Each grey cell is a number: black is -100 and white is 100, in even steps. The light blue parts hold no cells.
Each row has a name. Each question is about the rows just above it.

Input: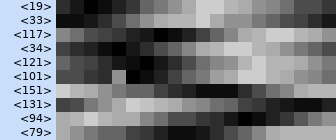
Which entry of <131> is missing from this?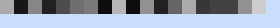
[52]
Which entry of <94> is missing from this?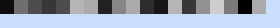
[-31]
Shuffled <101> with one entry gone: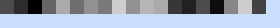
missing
[24]

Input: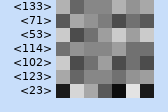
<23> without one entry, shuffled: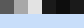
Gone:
[68]
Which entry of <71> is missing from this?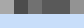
[-2]

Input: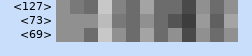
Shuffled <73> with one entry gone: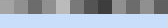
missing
[21]
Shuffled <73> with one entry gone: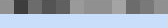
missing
[47]
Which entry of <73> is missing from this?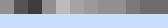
[-25]
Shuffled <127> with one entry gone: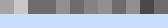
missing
[-5]
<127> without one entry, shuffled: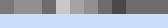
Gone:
[3]

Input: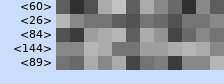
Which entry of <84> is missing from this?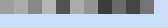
[-26]
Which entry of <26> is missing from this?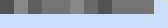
[42]
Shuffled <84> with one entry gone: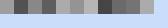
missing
[-54]
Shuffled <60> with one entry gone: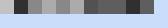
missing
[-17]
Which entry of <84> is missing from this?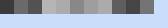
[16]
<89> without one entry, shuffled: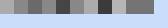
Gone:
[-1]

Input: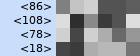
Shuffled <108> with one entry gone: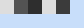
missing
[8]
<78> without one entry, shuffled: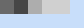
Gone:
[18]
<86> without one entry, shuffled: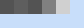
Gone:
[53]
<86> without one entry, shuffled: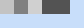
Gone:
[-26]
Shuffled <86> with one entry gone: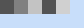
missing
[-26]

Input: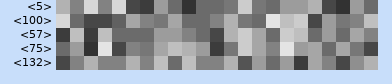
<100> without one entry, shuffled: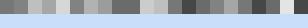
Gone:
[-24]
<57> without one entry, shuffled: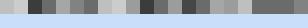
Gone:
[40]
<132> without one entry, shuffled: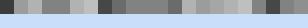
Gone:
[-34]
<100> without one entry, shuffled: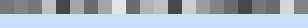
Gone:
[-24]
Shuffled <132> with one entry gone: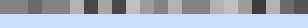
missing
[12]

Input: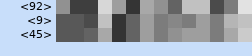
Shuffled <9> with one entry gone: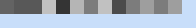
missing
[6]
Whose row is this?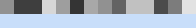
<92>
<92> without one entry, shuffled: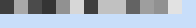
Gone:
[-3]
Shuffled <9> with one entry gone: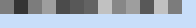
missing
[42]

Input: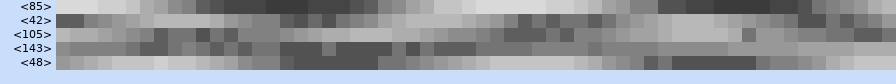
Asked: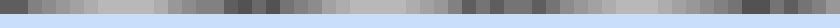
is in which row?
<42>
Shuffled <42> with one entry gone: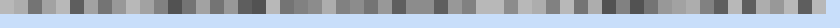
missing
[-18]

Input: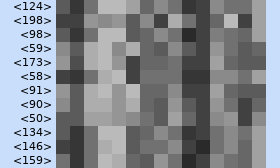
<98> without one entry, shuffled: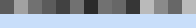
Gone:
[-1]
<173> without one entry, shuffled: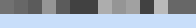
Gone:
[-39]

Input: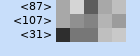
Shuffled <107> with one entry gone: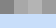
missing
[13]
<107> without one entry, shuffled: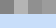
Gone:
[32]
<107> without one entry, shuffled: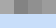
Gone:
[41]
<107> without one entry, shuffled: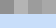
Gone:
[3]
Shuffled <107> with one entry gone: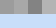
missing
[13]
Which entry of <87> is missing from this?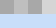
[-27]
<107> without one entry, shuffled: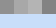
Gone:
[22]

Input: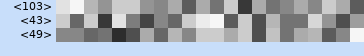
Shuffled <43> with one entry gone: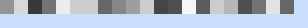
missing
[-2]
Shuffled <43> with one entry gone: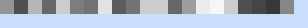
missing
[69]
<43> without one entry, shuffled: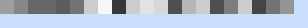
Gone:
[85]
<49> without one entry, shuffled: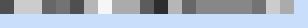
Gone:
[52]
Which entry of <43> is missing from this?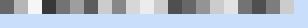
[-46]
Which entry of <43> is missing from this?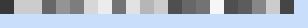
[24]

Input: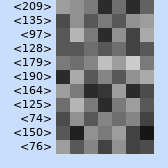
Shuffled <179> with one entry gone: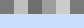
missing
[4]
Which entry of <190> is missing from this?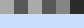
[14]
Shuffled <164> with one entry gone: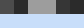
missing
[-4]
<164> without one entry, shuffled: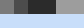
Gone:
[-58]
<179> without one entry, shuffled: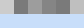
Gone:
[-14]
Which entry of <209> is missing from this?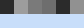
[-22]
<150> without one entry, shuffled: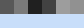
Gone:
[-83]

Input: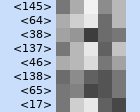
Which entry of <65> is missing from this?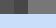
[2]
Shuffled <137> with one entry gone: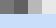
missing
[53]

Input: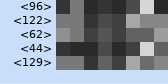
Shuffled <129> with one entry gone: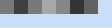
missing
[-15]
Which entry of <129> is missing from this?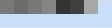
[-23]
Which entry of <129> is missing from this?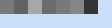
[-50]
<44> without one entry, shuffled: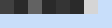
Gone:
[-42]
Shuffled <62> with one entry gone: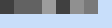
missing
[-33]

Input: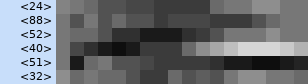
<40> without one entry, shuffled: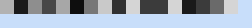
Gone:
[49]
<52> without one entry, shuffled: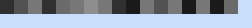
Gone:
[-54]
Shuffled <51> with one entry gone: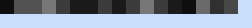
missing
[-72]
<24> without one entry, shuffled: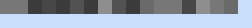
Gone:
[3]
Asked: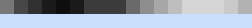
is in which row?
<40>
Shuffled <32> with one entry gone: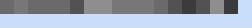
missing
[-26]

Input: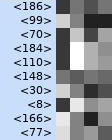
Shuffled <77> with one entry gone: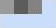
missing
[73]
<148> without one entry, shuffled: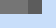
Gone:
[-18]
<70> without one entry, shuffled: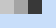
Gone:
[-47]

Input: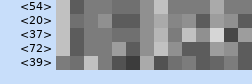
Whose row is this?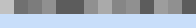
<20>
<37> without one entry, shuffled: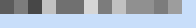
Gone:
[43]
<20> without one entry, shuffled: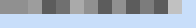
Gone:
[5]
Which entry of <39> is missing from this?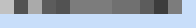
[-20]

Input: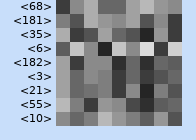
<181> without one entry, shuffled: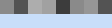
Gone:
[-1]
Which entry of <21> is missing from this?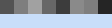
[-11]
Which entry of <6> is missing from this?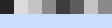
[63]
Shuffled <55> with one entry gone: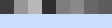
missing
[-43]

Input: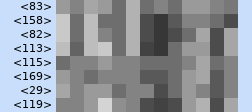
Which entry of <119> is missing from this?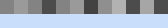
[66]
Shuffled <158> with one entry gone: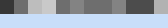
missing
[-30]
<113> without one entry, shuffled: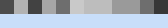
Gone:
[-22]
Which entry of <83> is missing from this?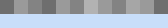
[-6]
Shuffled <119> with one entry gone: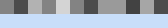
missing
[12]

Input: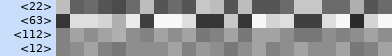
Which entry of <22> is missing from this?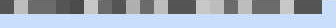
[-25]
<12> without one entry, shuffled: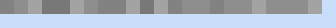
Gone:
[20]
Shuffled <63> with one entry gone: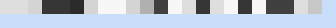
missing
[84]

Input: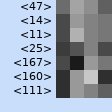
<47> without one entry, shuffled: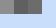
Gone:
[29]
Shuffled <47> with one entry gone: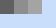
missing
[-15]
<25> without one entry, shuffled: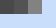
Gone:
[-53]
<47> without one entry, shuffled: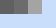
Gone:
[11]

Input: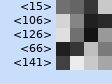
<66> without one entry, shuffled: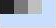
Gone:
[-58]
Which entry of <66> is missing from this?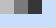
[-75]
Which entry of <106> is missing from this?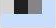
[-67]
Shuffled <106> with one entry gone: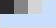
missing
[-75]
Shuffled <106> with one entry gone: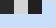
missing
[4]

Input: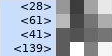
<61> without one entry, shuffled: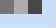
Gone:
[45]
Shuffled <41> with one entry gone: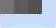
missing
[-18]
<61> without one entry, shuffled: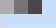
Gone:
[45]
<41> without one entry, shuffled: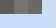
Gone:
[-36]

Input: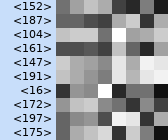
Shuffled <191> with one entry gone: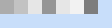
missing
[43]
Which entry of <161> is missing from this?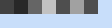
[-31]
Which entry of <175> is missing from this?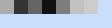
[70]

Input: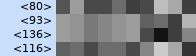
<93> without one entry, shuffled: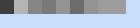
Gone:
[-25]
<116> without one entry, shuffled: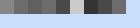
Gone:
[32]
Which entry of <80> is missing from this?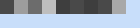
[-34]

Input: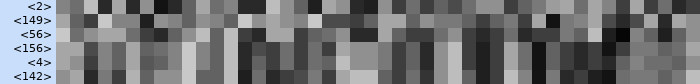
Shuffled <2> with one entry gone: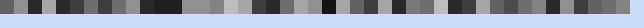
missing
[22]
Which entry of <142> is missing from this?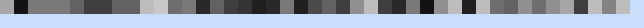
[40]
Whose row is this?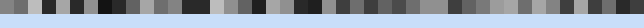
<2>
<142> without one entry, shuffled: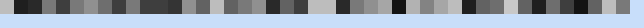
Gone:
[-41]
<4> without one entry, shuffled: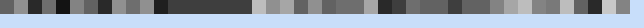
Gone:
[-32]
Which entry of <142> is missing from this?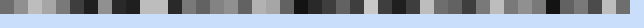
[-59]

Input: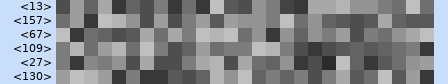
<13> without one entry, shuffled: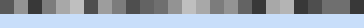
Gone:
[-47]
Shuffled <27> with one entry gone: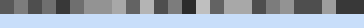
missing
[7]

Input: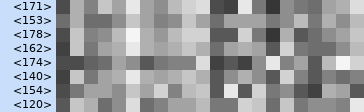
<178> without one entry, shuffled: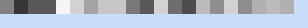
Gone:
[19]
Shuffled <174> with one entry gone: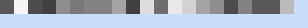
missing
[-22]

